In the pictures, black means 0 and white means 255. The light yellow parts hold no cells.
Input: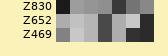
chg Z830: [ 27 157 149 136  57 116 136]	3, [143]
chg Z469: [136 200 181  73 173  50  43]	0, [130]
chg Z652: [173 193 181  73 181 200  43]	4, [173]
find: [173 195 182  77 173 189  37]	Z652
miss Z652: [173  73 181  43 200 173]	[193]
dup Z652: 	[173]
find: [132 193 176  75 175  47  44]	Z469

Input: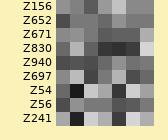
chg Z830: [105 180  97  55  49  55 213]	5, [61]
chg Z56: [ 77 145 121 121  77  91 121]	4, [84]
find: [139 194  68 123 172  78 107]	Z697
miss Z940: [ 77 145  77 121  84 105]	[113]
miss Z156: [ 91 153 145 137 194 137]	[129]
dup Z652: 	[121]

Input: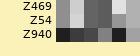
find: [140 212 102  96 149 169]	Z54
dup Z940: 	[31]
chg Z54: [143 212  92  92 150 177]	2, [100]
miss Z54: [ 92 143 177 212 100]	[150]
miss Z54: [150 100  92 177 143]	[212]

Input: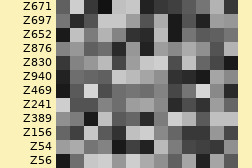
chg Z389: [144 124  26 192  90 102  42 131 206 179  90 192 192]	7, [124]
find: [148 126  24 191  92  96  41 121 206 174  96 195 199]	Z389
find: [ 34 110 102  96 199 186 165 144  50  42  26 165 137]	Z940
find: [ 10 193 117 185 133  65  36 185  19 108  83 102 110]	Z652
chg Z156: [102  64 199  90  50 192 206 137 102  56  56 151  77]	12, [71]
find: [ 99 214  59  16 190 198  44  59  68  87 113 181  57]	Z671

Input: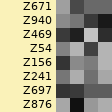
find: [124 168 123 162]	Z241
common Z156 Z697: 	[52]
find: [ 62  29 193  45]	Z469
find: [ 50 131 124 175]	Z156
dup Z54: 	[180]

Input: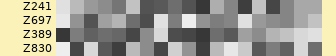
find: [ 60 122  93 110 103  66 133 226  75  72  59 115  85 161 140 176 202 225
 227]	Z389
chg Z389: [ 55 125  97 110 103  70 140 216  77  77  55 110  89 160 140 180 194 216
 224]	9, [70]
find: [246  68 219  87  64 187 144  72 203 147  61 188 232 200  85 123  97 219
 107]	Z830
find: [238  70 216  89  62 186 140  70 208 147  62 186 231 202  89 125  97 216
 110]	Z830
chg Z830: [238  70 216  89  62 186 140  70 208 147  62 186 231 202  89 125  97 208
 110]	17, [216]
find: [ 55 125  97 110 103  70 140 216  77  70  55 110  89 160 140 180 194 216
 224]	Z389
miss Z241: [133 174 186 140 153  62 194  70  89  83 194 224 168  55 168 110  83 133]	[117]

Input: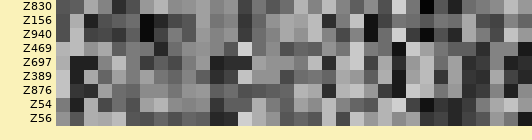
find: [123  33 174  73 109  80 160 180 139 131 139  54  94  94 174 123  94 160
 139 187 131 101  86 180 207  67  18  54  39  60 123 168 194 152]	Z54
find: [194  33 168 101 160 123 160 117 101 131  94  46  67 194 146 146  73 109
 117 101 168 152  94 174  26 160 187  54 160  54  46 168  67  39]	Z389
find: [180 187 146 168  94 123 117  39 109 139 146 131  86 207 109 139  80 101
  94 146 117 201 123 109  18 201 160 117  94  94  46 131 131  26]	Z469

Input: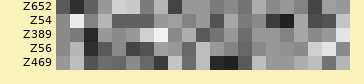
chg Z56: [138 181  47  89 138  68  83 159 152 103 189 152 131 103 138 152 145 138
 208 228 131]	20, [138]
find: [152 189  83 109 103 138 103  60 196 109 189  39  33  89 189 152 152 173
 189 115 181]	Z469
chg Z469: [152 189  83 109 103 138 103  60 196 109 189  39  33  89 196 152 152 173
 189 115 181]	14, [189]
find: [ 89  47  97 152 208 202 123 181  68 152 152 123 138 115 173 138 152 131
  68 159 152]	Z652
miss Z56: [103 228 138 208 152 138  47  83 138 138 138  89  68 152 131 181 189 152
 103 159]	[145]
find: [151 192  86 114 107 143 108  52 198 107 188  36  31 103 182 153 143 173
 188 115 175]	Z469

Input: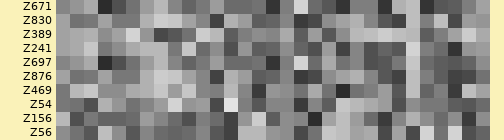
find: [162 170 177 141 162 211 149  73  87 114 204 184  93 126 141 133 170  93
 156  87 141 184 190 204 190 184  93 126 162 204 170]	Z389
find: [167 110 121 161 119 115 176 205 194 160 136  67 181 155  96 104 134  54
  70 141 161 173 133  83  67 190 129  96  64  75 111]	Z876
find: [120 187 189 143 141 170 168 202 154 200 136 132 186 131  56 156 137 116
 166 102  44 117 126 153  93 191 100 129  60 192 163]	Z469
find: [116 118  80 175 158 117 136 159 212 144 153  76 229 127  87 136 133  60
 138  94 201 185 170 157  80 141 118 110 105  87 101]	Z54

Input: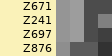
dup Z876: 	[91]
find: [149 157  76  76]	Z671
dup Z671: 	[76]

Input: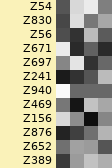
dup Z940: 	[104]
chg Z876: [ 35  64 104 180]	2, [112]
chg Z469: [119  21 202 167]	2, [194]
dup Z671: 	[42]

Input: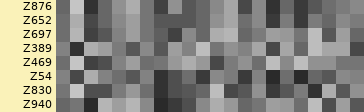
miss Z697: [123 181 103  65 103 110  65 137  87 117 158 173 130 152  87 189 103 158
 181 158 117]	[95]
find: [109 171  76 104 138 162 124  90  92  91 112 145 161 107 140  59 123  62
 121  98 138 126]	Z652

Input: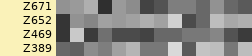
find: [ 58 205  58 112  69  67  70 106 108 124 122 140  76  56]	Z469
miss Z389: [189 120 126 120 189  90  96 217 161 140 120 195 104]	[181]
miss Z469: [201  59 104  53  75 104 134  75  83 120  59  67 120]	[112]

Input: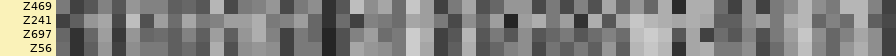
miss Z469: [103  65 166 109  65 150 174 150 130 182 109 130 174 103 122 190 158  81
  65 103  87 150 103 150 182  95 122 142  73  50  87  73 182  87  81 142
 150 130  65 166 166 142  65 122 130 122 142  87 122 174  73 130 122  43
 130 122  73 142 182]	[198]
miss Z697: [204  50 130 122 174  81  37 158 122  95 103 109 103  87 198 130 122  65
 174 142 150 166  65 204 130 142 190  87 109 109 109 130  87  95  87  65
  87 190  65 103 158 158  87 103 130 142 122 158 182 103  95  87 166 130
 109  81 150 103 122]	[57]
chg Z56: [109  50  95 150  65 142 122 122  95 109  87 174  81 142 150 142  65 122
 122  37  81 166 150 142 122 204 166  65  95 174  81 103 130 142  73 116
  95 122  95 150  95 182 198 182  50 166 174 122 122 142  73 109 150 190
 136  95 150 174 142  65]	55, [103]
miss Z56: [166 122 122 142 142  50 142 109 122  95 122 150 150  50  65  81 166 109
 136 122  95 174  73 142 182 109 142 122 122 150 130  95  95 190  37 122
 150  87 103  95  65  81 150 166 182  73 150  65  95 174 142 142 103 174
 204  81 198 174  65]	[116]
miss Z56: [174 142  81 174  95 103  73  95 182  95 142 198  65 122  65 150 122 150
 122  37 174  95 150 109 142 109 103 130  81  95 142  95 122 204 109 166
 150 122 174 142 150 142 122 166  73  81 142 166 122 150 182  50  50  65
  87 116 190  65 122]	[136]

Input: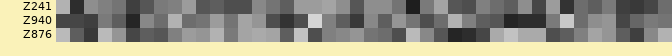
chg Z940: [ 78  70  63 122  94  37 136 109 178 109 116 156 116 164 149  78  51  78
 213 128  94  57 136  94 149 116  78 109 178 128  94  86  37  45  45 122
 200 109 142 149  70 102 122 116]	0, [70]
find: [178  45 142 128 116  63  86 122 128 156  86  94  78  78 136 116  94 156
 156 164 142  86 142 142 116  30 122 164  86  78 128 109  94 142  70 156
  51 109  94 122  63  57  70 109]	Z241
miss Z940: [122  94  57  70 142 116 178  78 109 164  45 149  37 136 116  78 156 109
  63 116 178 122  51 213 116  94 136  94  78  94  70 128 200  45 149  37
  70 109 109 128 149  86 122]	[102]

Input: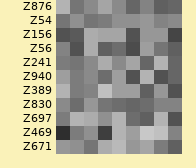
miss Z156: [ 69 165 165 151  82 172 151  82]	[90]
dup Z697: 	[179]
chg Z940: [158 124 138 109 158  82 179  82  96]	8, [102]

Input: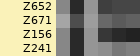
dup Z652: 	[70]
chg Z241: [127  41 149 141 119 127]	0, [135]

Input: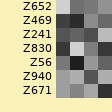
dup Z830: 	[56]
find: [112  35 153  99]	Z56

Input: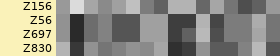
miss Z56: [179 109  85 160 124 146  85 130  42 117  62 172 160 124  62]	[70]
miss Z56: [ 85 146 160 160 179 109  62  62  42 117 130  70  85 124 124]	[172]

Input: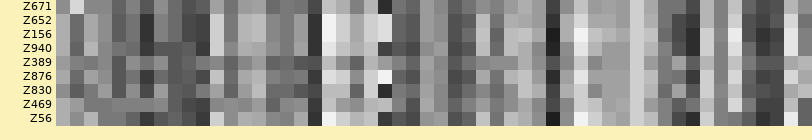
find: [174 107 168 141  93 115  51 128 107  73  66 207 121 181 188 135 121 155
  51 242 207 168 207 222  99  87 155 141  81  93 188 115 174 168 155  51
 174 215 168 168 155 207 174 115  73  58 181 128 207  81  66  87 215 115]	Z652
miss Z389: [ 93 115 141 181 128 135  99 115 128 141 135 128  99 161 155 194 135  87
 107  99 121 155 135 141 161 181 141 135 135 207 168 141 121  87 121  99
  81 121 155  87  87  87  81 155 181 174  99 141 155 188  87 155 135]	[201]
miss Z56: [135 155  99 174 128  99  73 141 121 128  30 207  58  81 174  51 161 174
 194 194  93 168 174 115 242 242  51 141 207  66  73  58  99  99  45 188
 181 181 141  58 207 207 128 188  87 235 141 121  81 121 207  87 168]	[147]
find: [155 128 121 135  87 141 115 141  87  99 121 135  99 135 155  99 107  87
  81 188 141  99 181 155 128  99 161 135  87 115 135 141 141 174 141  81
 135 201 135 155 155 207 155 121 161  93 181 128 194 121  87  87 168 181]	Z389

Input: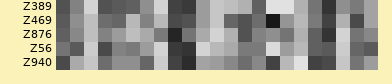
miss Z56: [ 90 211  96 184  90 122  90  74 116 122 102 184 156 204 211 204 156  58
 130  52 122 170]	[219]
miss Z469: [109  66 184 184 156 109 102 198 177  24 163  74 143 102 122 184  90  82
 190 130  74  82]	[149]

